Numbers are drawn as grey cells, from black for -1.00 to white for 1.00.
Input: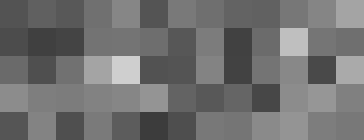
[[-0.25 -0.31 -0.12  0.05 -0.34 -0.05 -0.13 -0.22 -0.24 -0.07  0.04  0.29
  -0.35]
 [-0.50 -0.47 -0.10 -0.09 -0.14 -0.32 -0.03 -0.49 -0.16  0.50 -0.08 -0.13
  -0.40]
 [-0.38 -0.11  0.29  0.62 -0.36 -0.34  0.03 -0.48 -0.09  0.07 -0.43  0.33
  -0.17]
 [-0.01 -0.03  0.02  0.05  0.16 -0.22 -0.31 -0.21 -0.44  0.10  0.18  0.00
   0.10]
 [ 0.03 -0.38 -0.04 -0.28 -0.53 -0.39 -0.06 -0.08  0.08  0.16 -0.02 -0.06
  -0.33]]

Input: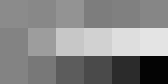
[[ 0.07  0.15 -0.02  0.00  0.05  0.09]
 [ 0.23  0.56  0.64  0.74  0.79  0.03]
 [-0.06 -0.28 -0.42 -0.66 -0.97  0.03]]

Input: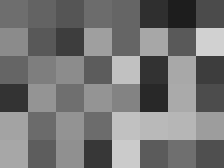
[[-0.22 -0.33 -0.15 -0.21 -0.63 -0.77 -0.41 -0.14]
 [-0.31 -0.52  0.25 -0.21  0.31 -0.30  0.64  0.09]
 [-0.01  0.10 -0.28  0.51 -0.61  0.32 -0.52 -0.21]
 [ 0.16 -0.13  0.16  0.03 -0.69  0.33 -0.40 -0.60]
 [-0.16  0.15 -0.15  0.51  0.45  0.43  0.23  0.28]
 [-0.27  0.13 -0.57  0.59 -0.29 -0.13 -0.38  0.31]]

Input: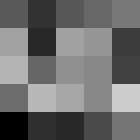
[[-0.61 -0.32 -0.19 -0.06 -0.30]
 [-0.69  0.26  0.17 -0.53  0.27]
 [-0.20  0.13  0.07 -0.50  0.41]
 [ 0.44  0.31  0.07  0.60 -0.15]
 [-0.63 -0.68 -0.42 -0.08 -1.00]]

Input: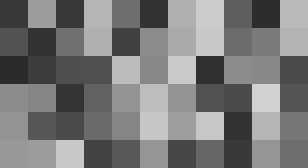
[[ 0.22 -0.56  0.42 -0.13 -0.60  0.37  0.60 -0.26 -0.65  0.46 -0.55]
 [-0.60 -0.12  0.38 -0.50  0.09  0.33  0.57 -0.15 -0.04  0.41 -0.36]
 [-0.53 -0.38 -0.37  0.47  0.06  0.58 -0.62  0.10  0.07 -0.42 -0.66]
 [ 0.04 -0.59 -0.23  0.16  0.48  0.15 -0.36 -0.41  0.65 -0.34  0.10]
 [-0.32 -0.42 -0.16  0.04  0.55  0.24  0.56 -0.60  0.42 -0.07  0.15]
 [ 0.22  0.57 -0.48 -0.30  0.17 -0.44 -0.20 -0.55  0.17 -0.14  0.19]]

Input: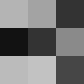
[[ 0.28 -0.60  0.41]
 [-0.60  0.08 -0.86]
 [ 0.52 -0.45  0.47]]
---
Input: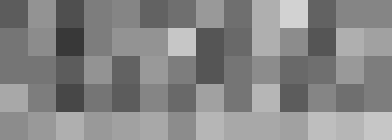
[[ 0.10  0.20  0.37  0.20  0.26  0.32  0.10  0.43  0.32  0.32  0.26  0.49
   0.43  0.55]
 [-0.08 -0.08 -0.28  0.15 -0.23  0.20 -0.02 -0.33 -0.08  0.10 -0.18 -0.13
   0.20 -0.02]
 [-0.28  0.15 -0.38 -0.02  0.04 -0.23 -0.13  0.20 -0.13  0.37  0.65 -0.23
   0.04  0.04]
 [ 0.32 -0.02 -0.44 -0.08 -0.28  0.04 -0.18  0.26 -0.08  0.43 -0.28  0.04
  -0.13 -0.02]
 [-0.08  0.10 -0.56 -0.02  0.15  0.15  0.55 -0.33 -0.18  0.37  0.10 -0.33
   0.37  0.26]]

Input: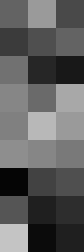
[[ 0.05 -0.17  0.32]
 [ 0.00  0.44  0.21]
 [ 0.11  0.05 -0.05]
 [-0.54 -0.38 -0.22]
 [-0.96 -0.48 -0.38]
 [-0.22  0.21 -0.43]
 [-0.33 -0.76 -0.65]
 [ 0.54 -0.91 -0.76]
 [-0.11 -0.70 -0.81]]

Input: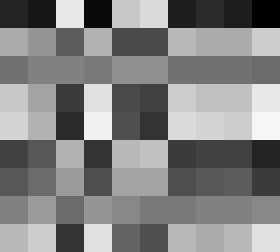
[[-0.72 -0.83  0.82 -0.93  0.56  0.71 -0.77 -0.66 -0.77 -0.99]
 [-0.49 -0.32  0.40 -0.60  0.45  0.51 -0.54 -0.49 -0.49 -0.72]
 [-0.32 -0.16  0.22 -0.38  0.28  0.28 -0.38 -0.32 -0.27 -0.54]
 [-0.11  0.01  0.01 -0.05  0.12  0.12 -0.11 -0.11 -0.11 -0.16]
 [ 0.01  0.22 -0.16  0.17  0.07 -0.05 -0.05  0.01  0.01  0.07]
 [ 0.34  0.17 -0.27  0.40 -0.43 -0.43  0.45  0.34  0.34  0.61]
 [ 0.56  0.28 -0.54  0.76 -0.43 -0.49  0.61  0.51  0.51  0.82]
 [ 0.45  0.61 -0.60  0.76 -0.22 -0.38  0.45  0.34  0.45  0.76]
 [ 0.66  0.40 -0.66  0.88 -0.38 -0.60  0.71  0.66  0.61  0.93]]

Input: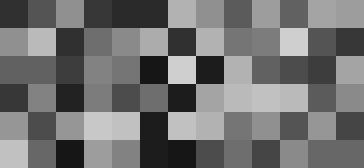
[[ 0.18 -0.40  0.18  0.57  0.51 -0.78  0.51  0.40 -0.08  0.13 -0.34  0.18
  -0.46]
 [-0.62 -0.34  0.13 -0.57 -0.67 -0.67  0.40  0.13 -0.29  0.23 -0.24  0.29
   0.23]
 [-0.24 -0.24 -0.52  0.02 -0.08 -0.83  0.62 -0.78  0.40 -0.24 -0.40 -0.52
   0.29]
 [ 0.13  0.46 -0.62 -0.14  0.08  0.35 -0.62  0.40 -0.08 -0.03  0.62 -0.34
  -0.57]
 [-0.57  0.02 -0.73 -0.03 -0.40 -0.14 -0.78  0.29  0.46  0.51  0.46 -0.29
   0.08]
 [ 0.51 -0.19 -0.83  0.23  0.02 -0.78 -0.83 -0.40 -0.14 -0.46  0.08 -0.19
  -0.19]]

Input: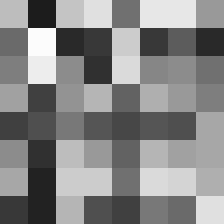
[[ 0.31 -0.73  0.60  0.60 -0.12  0.71  0.66  0.37]
 [ 0.48 -0.78  0.54  0.76 -0.12  0.81  0.81  0.20]
 [ 0.10 -0.62  0.48  0.20 -0.23  0.42  0.26  0.31]
 [-0.56 -0.73  0.42 -0.38 -0.50 -0.06 -0.17  0.76]
 [ 0.26 -0.50  0.15  0.42 -0.23  0.37  0.20 -0.01]
 [-0.01  0.86  0.10 -0.62  0.71  0.05  0.10 -0.12]
 [-0.50 -0.38 -0.06 -0.33 -0.44 -0.33 -0.38  0.31]
 [-0.17  0.98 -0.68 -0.56  0.60 -0.56 -0.28 -0.68]]

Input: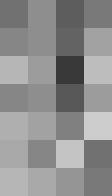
[[ 0.32  0.05  0.54 -0.11]
 [ 0.43  0.32  0.17 -0.05]
 [ 0.37  0.27  0.00  0.60]
 [ 0.05  0.11 -0.22  0.27]
 [-0.11  0.11 -0.27 -0.05]
 [ 0.05  0.11 -0.32  0.22]
 [ 0.43  0.22 -0.55  0.48]]
